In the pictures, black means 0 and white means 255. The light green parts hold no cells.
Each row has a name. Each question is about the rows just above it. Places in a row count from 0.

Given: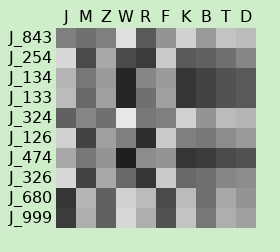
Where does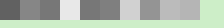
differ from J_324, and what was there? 2, [112]
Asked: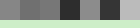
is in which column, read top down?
R
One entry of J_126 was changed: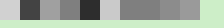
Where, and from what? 7, [119]
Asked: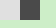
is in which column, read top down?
W

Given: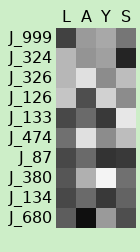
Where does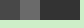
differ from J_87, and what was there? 3, [57]
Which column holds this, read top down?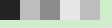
S
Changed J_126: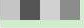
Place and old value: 1, [78]
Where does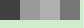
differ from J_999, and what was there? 2, [168]

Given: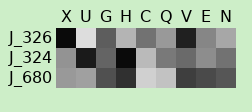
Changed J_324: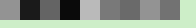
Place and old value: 7, [141]
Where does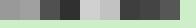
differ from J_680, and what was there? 7, [74]
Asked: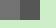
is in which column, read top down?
N
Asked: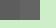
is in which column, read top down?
G

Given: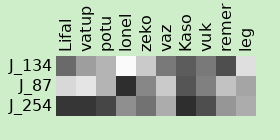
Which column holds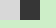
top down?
Lifal
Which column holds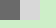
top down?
Lifal
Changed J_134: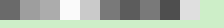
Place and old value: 2, [180]
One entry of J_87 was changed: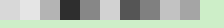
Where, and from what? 5, [202]

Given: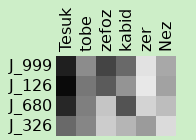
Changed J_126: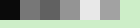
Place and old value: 2, [91]
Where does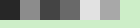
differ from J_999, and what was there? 0, [31]
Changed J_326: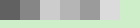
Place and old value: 0, [105]
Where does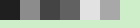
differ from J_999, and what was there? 3, [105]
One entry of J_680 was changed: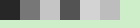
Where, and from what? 1, [127]

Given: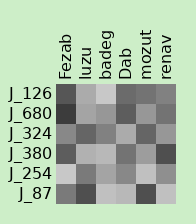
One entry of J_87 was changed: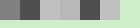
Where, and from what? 0, [122]
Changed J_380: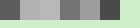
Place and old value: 5, [79]
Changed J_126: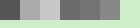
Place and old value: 5, [129]
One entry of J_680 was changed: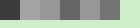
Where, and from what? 3, [93]
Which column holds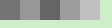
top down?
mozut

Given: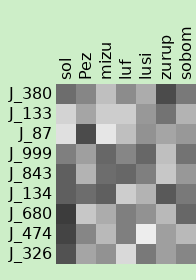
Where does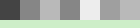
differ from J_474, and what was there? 3, [127]
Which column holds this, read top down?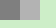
lusi
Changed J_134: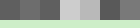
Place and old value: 4, [179]

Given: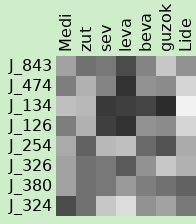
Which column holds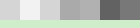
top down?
Lide
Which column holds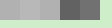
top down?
zut
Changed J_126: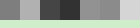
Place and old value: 2, [63]
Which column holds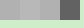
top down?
zut
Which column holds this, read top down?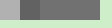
zut
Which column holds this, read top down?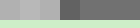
zut

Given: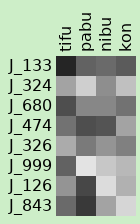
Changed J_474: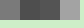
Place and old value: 0, [114]
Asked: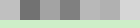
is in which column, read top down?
kon
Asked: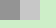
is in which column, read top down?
nibu
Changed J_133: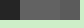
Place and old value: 2, [106]
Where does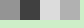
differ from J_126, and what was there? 1, [71]
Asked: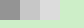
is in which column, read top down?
nibu

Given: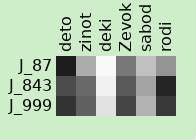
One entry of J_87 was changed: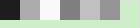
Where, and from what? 3, [120]
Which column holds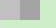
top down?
sabod
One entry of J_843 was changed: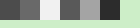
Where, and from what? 5, [37]
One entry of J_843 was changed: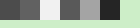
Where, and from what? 1, [105]

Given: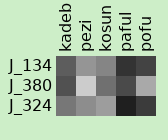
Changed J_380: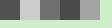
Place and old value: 4, [169]
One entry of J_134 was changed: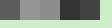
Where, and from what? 2, [133]
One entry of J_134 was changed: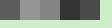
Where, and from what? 4, [67]

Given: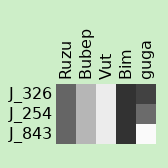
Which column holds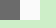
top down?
guga
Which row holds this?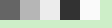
J_843
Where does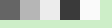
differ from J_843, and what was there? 3, [50]

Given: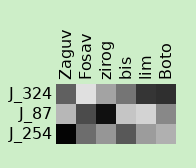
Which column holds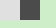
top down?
Fosav
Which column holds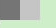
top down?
bis

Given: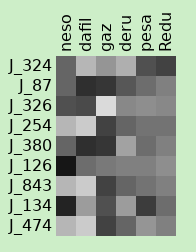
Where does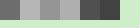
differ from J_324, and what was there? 0, [101]
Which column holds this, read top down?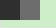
dafil
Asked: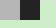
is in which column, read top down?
neso
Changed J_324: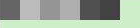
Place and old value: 1, [182]

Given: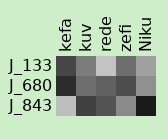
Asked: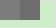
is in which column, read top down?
kuv
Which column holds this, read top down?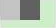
rede
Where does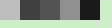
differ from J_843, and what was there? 3, [138]
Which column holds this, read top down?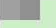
Niku
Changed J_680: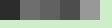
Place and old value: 4, [144]

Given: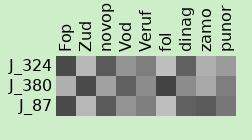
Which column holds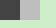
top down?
fol
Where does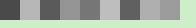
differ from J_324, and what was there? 4, [126]
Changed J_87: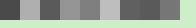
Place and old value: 1, [183]
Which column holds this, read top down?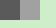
novop
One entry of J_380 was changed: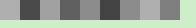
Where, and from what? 7, [168]
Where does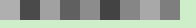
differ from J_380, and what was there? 6, [140]
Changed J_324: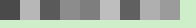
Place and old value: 3, [148]

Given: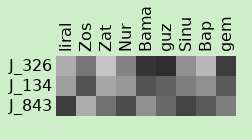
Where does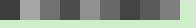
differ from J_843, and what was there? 1, [172]
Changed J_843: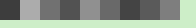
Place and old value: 3, [76]
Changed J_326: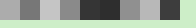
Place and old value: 3, [132]
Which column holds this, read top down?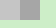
Zat
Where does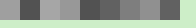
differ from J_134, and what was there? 8, [90]
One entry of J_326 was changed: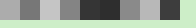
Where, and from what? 6, [144]
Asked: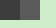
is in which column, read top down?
gem

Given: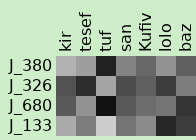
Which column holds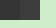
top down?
baz
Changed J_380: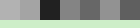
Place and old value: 1, [158]
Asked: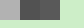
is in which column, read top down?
kir
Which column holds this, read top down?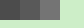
san

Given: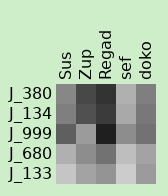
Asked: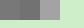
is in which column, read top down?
doko
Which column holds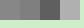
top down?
Sus
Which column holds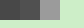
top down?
Zup

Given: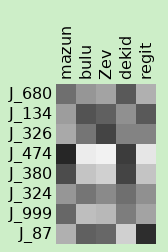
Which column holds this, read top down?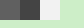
Zev
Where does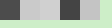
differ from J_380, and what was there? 1, [196]
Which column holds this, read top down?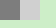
dekid
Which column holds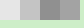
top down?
regit

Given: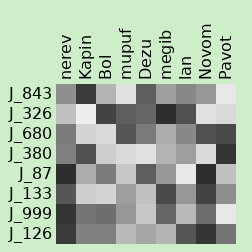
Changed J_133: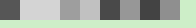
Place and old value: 1, [206]
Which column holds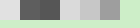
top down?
mupuf
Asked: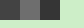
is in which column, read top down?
Novom
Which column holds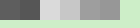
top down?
mupuf
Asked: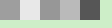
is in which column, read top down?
lan
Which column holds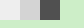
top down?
Kapin
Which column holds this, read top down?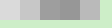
mupuf

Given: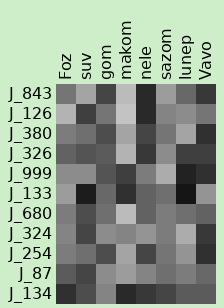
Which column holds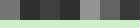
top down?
Vavo
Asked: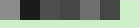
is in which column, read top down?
suv
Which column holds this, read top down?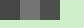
gom
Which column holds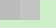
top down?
makom
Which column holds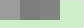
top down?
Foz
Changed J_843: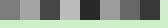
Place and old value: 0, [117]

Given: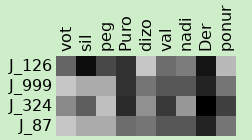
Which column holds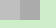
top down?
peg
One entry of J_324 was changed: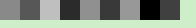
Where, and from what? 1, [93]
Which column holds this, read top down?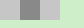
vot
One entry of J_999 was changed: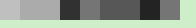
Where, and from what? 0, [198]
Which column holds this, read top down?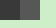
val
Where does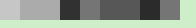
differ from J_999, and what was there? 7, [35]

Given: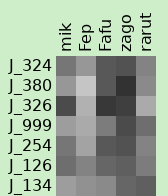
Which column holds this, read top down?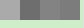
rarut
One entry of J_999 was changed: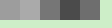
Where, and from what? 2, [124]
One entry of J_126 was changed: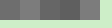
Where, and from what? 1, [131]
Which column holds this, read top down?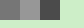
mik

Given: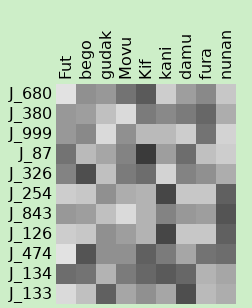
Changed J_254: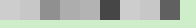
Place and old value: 6, [199]
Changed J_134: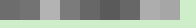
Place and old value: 7, [179]
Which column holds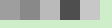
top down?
bego

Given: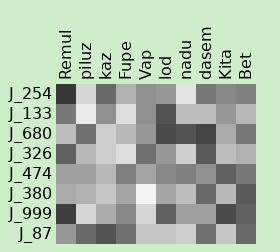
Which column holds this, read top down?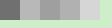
piluz
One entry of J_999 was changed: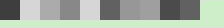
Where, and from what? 6, [159]
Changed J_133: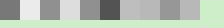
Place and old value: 7, [190]
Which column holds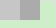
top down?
kaz
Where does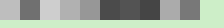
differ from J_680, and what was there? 3, [184]
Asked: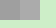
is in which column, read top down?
Remul
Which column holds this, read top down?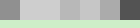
kaz

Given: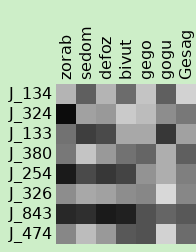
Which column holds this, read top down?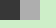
gogu
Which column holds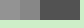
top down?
gego
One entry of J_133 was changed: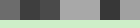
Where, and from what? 0, [114]
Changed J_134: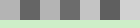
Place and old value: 1, [95]
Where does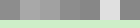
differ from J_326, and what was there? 5, [216]

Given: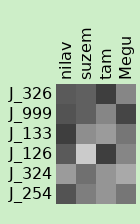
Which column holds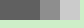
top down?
suzem
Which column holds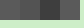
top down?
nilav
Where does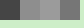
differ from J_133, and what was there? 0, [62]
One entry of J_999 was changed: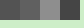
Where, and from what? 2, [134]
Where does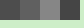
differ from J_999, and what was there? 0, [83]

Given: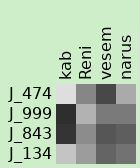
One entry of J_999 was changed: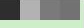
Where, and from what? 3, [122]
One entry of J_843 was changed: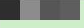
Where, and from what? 0, [52]
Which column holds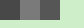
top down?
vesem
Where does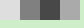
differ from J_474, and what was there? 1, [134]
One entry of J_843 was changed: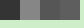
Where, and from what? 1, [140]

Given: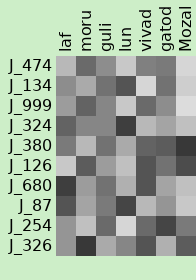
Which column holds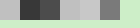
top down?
Mozal
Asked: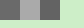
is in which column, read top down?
moru
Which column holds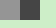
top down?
gatod
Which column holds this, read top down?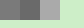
guli

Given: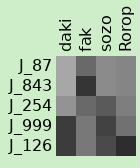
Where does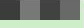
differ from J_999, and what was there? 3, [113]
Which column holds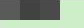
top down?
sozo
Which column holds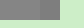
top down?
Rorop
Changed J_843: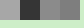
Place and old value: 3, [133]
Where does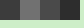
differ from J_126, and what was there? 1, [120]
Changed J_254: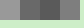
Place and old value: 0, [147]
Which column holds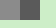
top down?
sozo

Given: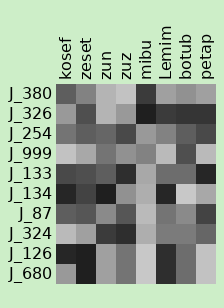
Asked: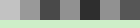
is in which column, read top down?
zuz
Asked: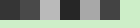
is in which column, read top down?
petap
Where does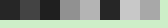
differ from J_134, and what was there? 4, [174]
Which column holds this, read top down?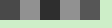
zuz
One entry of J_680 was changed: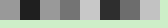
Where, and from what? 2, [160]
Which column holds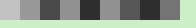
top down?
zuz

